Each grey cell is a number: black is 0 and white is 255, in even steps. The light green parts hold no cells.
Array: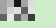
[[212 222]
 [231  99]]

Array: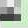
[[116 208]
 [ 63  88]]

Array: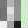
[[224 147]
 [200 146]]

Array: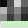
[[ 91 134]
 [ 59 109]]

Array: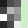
[[184 157]
 [100 143]]

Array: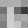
[[201 103]
 [205 166]]
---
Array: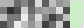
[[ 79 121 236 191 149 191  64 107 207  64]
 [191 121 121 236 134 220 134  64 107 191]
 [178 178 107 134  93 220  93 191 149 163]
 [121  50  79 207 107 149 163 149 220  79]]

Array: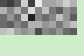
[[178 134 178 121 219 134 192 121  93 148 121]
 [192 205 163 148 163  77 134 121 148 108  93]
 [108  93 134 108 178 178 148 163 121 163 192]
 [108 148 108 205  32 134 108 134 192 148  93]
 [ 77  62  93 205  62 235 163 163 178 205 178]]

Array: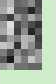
[[ 87  25 169 125 197 155]
 [101  62 155 113 169 125]
 [125  74 140 101 125 155]
 [101 155 125 182 169  62]
 [155 182 113 113 101 101]
 [155 182 101 113 140  74]
 [169 209  87  87  37  87]
 [155 222  74 113  74  49]
 [169 209  62 140  37  87]
 [197 182  49 182 140  74]]

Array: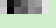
[[203   5 103  88 144 130 227]
 [189  17  60 103 144 159 227]]

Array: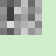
[[149  62 205 176 135 161]
 [149 219 161 176 191 135]
 [120  91 149 205 149 176]
 [135  62 135 161 107 191]
 [120  91 120 191 107 176]]

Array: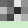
[[107  94 229 147]
 [121  68 217 175]
 [190 121  43 134]]

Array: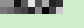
[[118 105  78  66  35 131   5  66 200]
 [146 146  20  92 229  78 173  35  51]]

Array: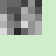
[[175 130 115 215 146 175]
 [115 100 100  68 146  55]
 [115  84  84 175 130  84]
 [190 115  68 161 161 130]
 [215 146  39 100 146 175]]
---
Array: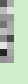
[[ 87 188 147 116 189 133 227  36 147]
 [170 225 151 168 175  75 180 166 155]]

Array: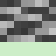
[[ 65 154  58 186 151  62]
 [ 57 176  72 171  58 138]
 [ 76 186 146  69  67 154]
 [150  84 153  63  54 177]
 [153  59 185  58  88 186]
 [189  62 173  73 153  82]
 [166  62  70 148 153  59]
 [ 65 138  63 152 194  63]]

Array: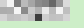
[[210 172 211]
 [243 174 193]
 [126 245 196]
 [186 138 204]
 [165 202 191]
 [139 177  61]
 [131 232 205]
 [103 186 193]
 [153 244 195]
 [219 191 212]]

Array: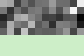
[[174 119  36  62  98]
 [164  50  69 172 176]
 [ 64 112 165 123  67]
 [114  80 177 109 195]
 [ 83 118 133 183  82]
 [113 124 112  89 100]
 [116  93  63 111  94]
 [154 135  67  46  96]
 [109  81  50 127 116]
 [108 138  83 123 149]
 [ 67 245  89 106  70]
 [237  88   6  27 150]]

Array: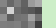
[[132 110 144 126]
 [103 211  93 124]
 [125 107 115 128]
 [ 98  94 118 109]
 [155  88 162 133]
 [170  73 113  63]]

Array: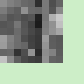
[[143 123 104  85  91 159 156 101 193]
 [128 103  85  90  88 129 125 104 138]
 [119  93  90 118 107 110 109  50  94]
 [105 144  78  84  87  78 102  78  73]
 [100 105  85  67  72  65  67 146  64]
 [ 46 102  32  28  59  56  55  42  59]
 [121 121 119 125 128 156 148 141 145]
 [ 79  85 176 145 147  93  94 130  99]
 [100 137 201 192 165  87  88  91  95]]
